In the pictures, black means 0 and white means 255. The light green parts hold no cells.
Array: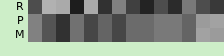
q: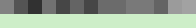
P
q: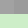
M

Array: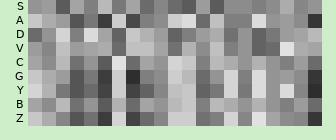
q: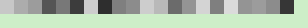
G
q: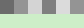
G
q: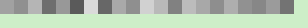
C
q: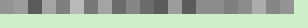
S
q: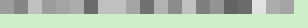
V
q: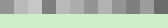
B

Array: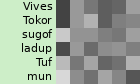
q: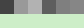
Tokor
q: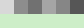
mun
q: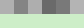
Tuf
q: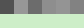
ladup

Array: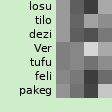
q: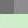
tufu
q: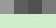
dezi

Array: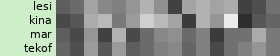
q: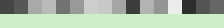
kina
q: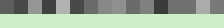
mar
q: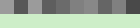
tekof

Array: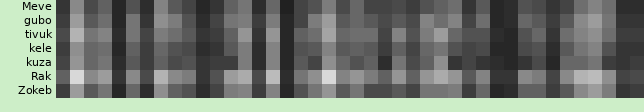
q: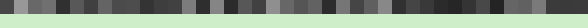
kuza
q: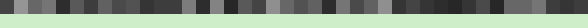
kuza
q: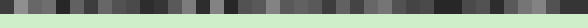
kele
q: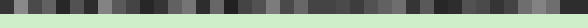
Meve

